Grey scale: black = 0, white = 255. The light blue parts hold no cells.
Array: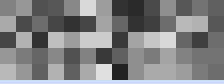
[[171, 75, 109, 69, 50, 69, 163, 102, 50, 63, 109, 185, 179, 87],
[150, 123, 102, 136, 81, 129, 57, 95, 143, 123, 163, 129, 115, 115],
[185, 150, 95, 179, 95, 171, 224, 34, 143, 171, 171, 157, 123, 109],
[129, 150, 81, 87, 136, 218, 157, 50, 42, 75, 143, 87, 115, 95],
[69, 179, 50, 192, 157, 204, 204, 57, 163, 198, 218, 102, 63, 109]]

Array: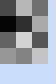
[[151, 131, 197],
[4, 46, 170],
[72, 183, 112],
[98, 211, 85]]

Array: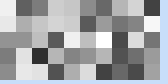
[[140, 232, 226, 82, 174, 220, 66, 104, 74, 162],
[232, 174, 198, 212, 205, 90, 155, 117, 132, 247],
[147, 147, 190, 90, 240, 190, 255, 74, 220, 117],
[240, 96, 124, 205, 198, 140, 104, 182, 212, 66],
[124, 226, 47, 182, 132, 147, 182, 82, 111, 155]]

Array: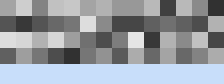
[[221, 214, 178, 214, 158, 112, 77, 125, 229, 56, 178, 138, 193, 70],
[164, 206, 131, 193, 199, 164, 178, 152, 152, 185, 64, 185, 138, 49],
[96, 158, 118, 77, 49, 118, 146, 90, 172, 104, 164, 104, 131, 172],
[84, 56, 84, 104, 118, 221, 138, 70, 70, 96, 112, 96, 77, 178]]

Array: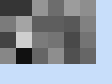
[[53, 53, 149, 109, 156, 142],
[67, 207, 123, 116, 73, 116],
[135, 17, 102, 142, 80, 102],
[123, 164, 94, 94, 88, 129]]

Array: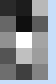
[[42, 28, 184],
[145, 255, 164],
[84, 192, 157],
[110, 63, 131],
[103, 15, 91]]

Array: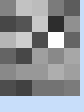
[[71, 84, 200, 45, 144],
[131, 194, 188, 123, 92],
[100, 71, 159, 137, 167],
[137, 152, 152, 174, 159],
[77, 65, 115, 115, 123],
[181, 206, 77, 254, 100]]
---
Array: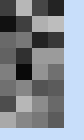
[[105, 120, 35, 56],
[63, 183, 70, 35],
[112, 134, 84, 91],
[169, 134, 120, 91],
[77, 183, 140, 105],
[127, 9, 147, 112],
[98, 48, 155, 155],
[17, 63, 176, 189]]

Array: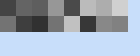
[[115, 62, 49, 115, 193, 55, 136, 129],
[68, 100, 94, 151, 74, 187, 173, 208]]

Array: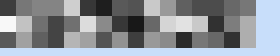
[[89, 161, 96, 68, 181, 161, 83, 146, 62, 153, 138, 42, 119, 104, 49, 174],
[248, 194, 112, 68, 112, 220, 138, 55, 24, 104, 213, 226, 201, 49, 125, 174],
[62, 119, 132, 132, 207, 55, 30, 89, 83, 201, 153, 96, 76, 76, 104, 119]]

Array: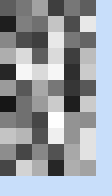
[[135, 76, 62, 232, 119, 100],
[127, 112, 70, 254, 147, 141],
[196, 182, 82, 239, 147, 226],
[174, 218, 94, 218, 62, 188],
[30, 127, 112, 196, 76, 232],
[141, 70, 135, 82, 168, 226],
[22, 112, 155, 203, 30, 203],
[94, 119, 162, 62, 119, 94],
[155, 88, 168, 119, 54, 88],
[70, 211, 174, 38, 174, 162],
[38, 246, 218, 246, 46, 203]]

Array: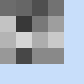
[[108, 102, 79, 114],
[195, 56, 121, 158],
[152, 71, 137, 137],
[180, 213, 173, 201]]

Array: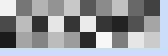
[[73, 186, 47, 228, 53, 234, 53, 33, 81, 163],
[27, 163, 131, 186, 155, 40, 247, 125, 228, 205],
[241, 118, 178, 147, 199, 88, 139, 193, 103, 65]]

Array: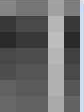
[[42, 56, 56, 190, 42],
[56, 72, 72, 183, 56],
[72, 78, 78, 183, 64],
[78, 85, 85, 177, 72],
[98, 91, 91, 177, 85],
[104, 98, 98, 170, 98],
[133, 117, 117, 162, 125]]

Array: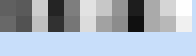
[[104, 82, 192, 49, 118, 220, 162, 140, 16, 170, 184, 240],
[96, 90, 205, 36, 126, 226, 199, 148, 29, 170, 213, 254]]

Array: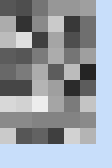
[[188, 223, 63, 165, 78, 111],
[202, 86, 98, 63, 210, 180],
[86, 78, 117, 151, 151, 159],
[92, 86, 123, 172, 117, 159],
[138, 138, 131, 131, 131, 138],
[172, 50, 138, 202, 56, 111],
[104, 123, 172, 92, 188, 36],
[70, 70, 180, 159, 43, 92],
[216, 210, 237, 165, 123, 196]]
